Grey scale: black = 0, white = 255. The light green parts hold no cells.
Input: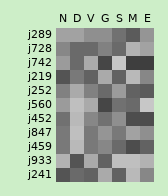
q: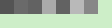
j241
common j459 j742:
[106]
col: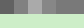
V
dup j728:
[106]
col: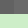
M

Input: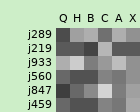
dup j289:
[174]
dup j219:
[90]
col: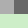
Q
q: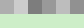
j933
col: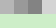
C

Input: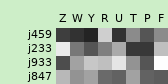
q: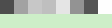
j933
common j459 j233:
[85]
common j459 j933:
[85]
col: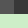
P
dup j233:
[56]
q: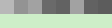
j847

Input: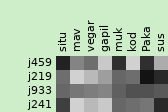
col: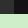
Paka
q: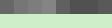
j933
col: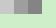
gapil
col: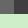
situ
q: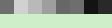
j219
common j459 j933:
[132]

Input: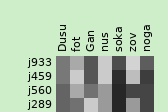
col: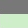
Dusu
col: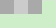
fot
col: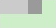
nus
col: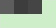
noga
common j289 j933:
[203]
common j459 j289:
[203]
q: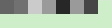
j289

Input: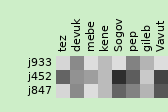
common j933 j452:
[187]
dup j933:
[221]
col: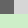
tez

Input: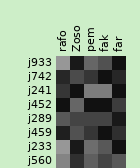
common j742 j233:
[17]
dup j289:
[68]
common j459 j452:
[17]
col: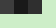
far

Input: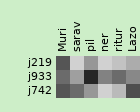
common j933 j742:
[107]
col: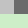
ritur
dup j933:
[107]
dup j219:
[209]
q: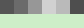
j742

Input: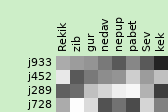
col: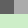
Rekik
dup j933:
[89]

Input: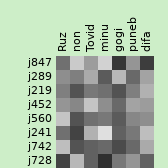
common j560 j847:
[112]
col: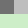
Ruz

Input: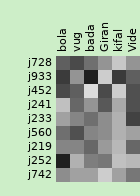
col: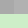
kifal
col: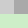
kifal
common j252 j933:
[31]
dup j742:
[161]
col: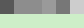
Giran

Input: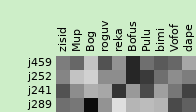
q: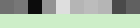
j289
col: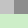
Mup
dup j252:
[141]

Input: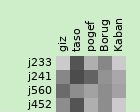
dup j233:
[203]
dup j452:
[141]
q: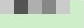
j233
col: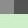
taso
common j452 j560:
[141]

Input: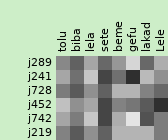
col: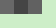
sete
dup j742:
[124]
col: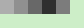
Lele
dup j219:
[180]
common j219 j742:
[124]
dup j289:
[104]
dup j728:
[180]

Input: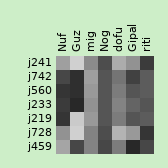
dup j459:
[71]
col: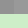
mig
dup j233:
[85]
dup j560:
[85]

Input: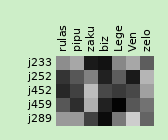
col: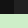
biz
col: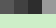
pipu
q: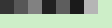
j252
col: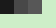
Ven

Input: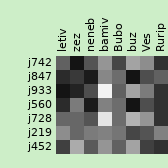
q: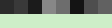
j847
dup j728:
[103]
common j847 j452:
[97]

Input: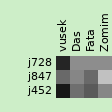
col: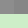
Das
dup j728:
[141]
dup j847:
[105]
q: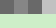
j847
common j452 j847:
[134]

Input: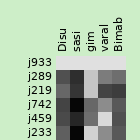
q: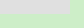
j933
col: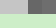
gim
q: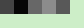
j742
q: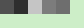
j289
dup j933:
[224]
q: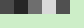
j459
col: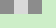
varal

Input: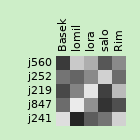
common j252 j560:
[138]
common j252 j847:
[108]

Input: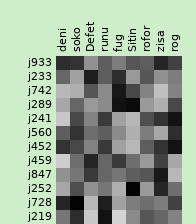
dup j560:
[94]
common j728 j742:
[183]

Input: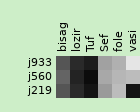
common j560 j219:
[188]
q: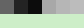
j560
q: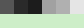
j933

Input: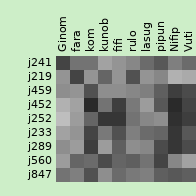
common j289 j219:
[135]
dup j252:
[54]
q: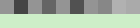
j219
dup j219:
[148]
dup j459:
[142]
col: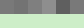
rulo
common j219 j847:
[81]

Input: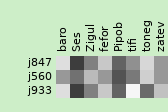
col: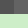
Pipob
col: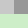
fefor
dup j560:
[152]

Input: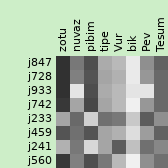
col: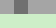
tipe
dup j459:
[84]
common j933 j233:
[105]
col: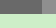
Tesum
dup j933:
[228]
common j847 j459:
[98]
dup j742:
[165]

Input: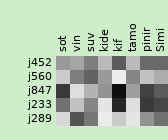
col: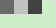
pinir
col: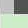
vin

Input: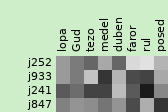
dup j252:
[102]
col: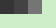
medel
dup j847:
[148]
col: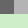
duben
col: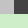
tezo
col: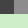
tezo

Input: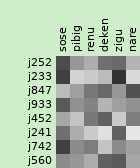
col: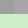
nare
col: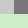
renu

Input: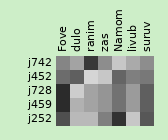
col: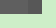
suruv
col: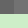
Namom
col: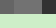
Namom
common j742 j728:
[163]
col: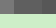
suruv
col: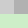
dulo

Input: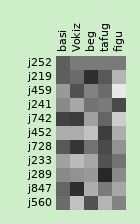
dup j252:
[122]
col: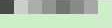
figu
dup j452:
[173]
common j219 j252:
[94]
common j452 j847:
[173]
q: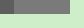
j252

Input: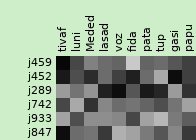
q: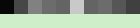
j459
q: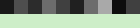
j452
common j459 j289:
[86]
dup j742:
[116]
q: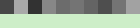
j742

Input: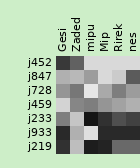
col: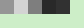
Gesi
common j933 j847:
[176]
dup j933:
[41]
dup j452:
[217]
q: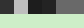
j219
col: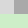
Mip
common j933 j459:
[176]

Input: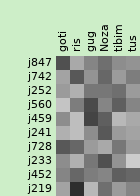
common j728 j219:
[155]
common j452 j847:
[133]
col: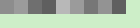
tibim
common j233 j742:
[147]

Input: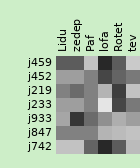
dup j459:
[92]
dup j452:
[158]
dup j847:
[129]
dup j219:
[129]
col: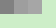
Lidu
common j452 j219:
[129]

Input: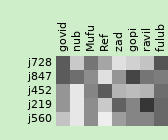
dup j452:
[180]
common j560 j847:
[141]
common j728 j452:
[91]
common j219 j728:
[201]
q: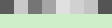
j728

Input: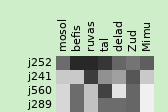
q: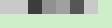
j241
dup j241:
[201]
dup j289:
[108]

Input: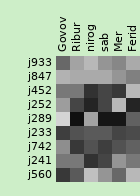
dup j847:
[170]
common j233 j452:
[69]

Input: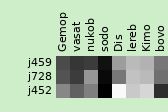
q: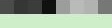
j459

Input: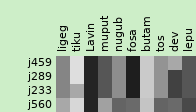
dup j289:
[86]
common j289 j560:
[36]

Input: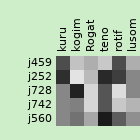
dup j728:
[135]
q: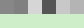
j742
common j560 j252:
[135]
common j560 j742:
[135]
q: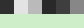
j252

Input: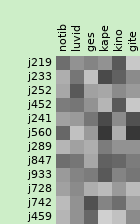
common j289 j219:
[146]
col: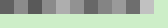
kino
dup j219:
[146]

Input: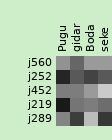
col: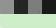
Pugu
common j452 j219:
[125]
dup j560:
[154]

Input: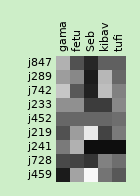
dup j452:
[103]
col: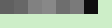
tufi
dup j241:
[14]

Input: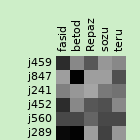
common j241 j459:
[151]
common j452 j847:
[80]
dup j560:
[72]
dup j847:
[158]
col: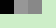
betod
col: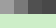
sozu

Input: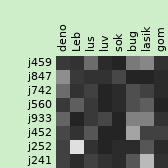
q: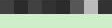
j241
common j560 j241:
[43]
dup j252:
[43]
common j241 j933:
[50]

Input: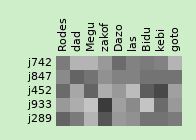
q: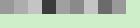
j933
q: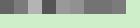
j289
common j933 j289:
[153]
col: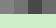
kebi
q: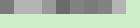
j742

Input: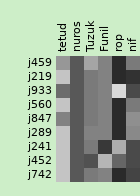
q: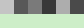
j241
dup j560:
[122]
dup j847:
[130]
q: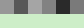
j459

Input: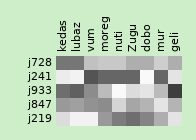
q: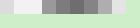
j219
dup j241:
[102]
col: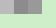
moreg
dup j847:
[180]
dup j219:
[242]
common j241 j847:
[228]
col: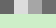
Zugu

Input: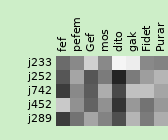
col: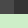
dito
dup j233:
[137]

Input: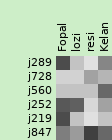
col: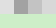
resi
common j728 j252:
[162]
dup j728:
[210]
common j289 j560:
[195]
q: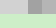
j728
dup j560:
[195]
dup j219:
[195]

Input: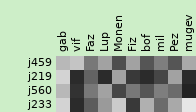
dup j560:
[120]
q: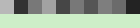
j560
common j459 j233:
[169]
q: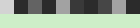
j219
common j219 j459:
[162]
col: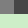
mil
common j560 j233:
[107]

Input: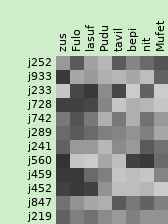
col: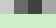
lasuf
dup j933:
[167]
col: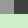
bepi
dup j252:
[90]
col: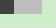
bepi
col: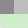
tavil

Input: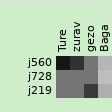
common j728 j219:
[117]
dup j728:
[117]
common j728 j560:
[117]
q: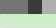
j219
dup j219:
[117]
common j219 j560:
[117]

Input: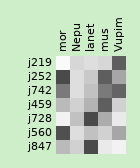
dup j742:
[122]
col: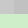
lanet
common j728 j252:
[74]
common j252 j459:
[94]
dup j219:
[215]
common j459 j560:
[209]

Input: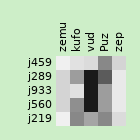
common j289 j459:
[212]
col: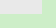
zep
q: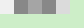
j219
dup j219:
[136]
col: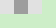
kufo
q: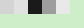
j933

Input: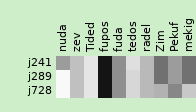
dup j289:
[113]
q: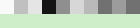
j289
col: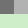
Zim

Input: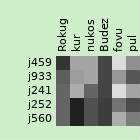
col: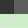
Rokug
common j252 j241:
[101]
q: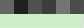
j252
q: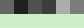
j560
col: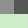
pul
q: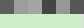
j933

